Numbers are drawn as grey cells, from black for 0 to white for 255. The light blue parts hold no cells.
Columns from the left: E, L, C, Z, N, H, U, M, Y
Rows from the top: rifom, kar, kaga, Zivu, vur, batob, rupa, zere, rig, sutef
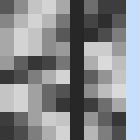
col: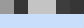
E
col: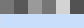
N
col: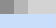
L
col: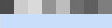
M
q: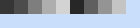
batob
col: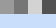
N
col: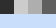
U

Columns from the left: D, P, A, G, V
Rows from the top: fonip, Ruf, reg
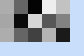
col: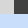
A
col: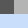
G

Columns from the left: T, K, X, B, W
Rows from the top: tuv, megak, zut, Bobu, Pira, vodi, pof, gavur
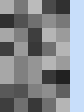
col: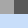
T
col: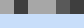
T

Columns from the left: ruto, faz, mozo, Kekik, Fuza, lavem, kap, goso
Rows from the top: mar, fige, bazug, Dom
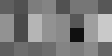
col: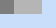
mozo
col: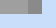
kap
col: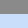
Fuza
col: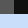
lavem
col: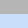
mozo
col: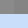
Fuza

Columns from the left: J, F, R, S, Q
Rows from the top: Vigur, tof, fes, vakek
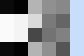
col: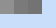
S
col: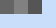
Q

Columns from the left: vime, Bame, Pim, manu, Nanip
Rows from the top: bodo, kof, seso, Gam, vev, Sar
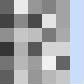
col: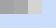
Nanip
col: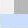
manu
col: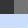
vime

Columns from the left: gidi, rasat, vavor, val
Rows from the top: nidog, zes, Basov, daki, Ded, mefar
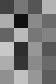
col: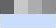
gidi
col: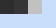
rasat
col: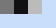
rasat
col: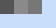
vavor

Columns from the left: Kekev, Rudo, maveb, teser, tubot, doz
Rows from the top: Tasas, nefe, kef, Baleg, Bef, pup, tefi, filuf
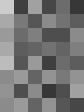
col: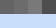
tubot
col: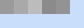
Kekev

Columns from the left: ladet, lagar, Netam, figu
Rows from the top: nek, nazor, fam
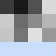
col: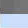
lagar
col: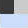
ladet
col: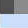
Netam

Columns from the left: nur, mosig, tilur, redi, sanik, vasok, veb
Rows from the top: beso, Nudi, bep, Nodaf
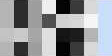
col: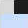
vasok
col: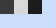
vasok
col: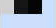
sanik
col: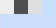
redi

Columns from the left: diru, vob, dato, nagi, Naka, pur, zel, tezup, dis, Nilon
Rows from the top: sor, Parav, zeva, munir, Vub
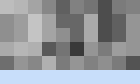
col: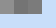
Naka
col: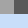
nagi
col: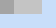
dato

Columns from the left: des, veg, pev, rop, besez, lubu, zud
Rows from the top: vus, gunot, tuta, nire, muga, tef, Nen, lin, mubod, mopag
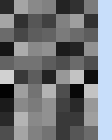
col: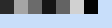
des
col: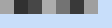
veg
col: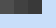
besez
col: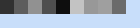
zud
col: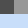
besez
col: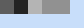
rop
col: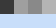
veg

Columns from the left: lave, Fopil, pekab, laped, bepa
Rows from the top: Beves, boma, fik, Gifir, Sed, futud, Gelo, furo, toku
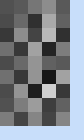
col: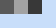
bepa
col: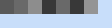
Fopil

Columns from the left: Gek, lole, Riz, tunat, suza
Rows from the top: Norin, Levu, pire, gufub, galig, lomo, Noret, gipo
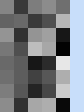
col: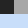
Riz
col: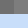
Gek

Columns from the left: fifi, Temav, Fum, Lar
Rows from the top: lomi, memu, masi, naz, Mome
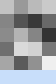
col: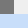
Lar
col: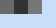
Lar
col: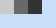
Lar
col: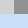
Fum
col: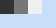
Lar
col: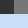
Lar

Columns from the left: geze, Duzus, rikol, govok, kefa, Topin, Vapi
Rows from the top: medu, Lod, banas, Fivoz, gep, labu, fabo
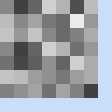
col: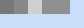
govok
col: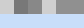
govok
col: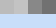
geze
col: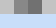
geze

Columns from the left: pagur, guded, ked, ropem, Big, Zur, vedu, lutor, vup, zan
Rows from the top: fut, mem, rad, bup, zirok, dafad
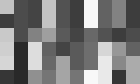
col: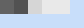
lutor
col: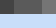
Zur
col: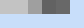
ropem
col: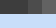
zan
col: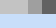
ropem

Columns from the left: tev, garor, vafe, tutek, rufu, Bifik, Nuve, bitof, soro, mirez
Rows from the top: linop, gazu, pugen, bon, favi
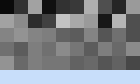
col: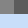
Nuve
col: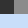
garor
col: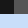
bitof
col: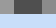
mirez
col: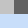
rufu
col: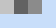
rufu

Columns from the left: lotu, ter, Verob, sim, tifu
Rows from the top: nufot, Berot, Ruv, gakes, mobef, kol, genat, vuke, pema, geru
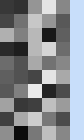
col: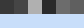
lotu
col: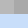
Verob
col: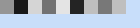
sim
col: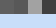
lotu
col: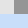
sim

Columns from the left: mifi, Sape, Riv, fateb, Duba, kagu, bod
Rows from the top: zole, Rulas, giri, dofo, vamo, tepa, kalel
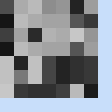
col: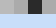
Riv
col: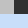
Riv
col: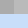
Sape
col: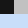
mifi
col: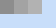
fateb

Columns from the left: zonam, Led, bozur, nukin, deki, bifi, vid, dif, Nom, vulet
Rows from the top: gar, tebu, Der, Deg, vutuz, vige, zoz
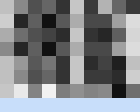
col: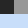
Led
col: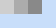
zonam
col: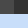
vid

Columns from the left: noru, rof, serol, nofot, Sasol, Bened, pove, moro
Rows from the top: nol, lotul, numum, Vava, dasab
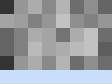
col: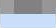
rof
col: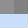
pove

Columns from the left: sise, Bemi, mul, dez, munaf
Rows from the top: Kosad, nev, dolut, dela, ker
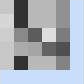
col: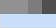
munaf
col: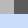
mul
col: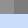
munaf
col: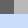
dez

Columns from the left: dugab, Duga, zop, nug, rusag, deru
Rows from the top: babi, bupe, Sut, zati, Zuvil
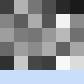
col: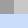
Duga
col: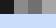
deru
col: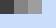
dugab
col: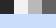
rusag
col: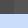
nug

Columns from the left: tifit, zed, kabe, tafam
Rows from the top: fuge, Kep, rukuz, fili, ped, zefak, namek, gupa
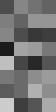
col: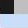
tifit
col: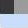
kabe
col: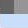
tafam
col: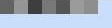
tafam

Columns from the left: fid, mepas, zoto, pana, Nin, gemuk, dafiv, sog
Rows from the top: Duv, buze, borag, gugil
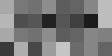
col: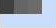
gemuk
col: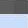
Nin
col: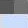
zoto
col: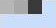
fid
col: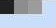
pana
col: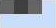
gemuk

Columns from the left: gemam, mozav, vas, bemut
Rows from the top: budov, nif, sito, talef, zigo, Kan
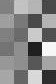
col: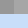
gemam
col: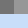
gemam
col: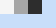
bemut
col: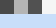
bemut
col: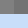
gemam
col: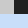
vas
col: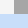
bemut

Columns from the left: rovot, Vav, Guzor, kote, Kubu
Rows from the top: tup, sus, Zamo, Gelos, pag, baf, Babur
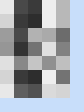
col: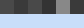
Vav
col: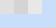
rovot
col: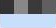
Vav
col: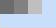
Kubu
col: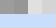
rovot
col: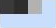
Guzor

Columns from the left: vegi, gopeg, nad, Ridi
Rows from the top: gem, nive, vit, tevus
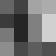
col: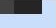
gopeg
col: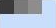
vegi

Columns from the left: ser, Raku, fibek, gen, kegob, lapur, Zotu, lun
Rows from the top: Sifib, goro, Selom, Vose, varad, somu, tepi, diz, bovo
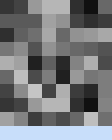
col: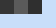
ser
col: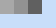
gen
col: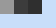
lapur

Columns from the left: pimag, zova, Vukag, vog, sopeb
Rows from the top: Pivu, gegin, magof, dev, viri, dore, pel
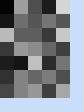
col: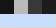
pimag
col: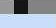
zova
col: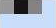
zova
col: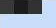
pimag

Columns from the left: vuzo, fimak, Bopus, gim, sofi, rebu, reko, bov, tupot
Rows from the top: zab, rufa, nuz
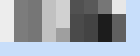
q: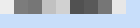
zab
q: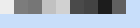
rufa
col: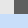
tupot

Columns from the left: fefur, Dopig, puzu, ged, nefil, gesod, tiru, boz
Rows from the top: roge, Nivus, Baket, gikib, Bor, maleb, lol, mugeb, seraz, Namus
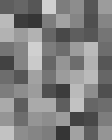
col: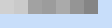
puzu
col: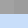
puzu
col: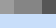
Dopig
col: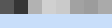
puzu
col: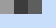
nefil
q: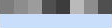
lol
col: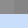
gesod

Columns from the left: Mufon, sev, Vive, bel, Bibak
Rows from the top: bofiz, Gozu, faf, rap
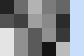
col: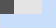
Mufon
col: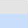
Mufon
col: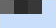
Bibak
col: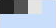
Mufon
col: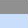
sev

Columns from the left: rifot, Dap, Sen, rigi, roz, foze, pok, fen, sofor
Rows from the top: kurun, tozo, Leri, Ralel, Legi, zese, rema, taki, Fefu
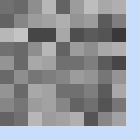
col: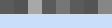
fen
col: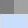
rigi
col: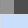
foze
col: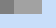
rigi

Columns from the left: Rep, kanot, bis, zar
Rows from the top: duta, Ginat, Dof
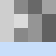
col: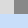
kanot
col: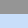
bis
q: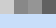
Dof

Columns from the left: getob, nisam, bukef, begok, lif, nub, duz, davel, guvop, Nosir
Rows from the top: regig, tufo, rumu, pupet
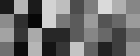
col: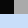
bukef
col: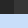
lif
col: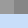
duz

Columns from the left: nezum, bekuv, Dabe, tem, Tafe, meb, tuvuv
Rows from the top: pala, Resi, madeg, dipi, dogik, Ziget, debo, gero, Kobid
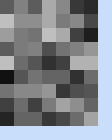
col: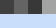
Tafe
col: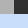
meb
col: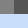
Dabe

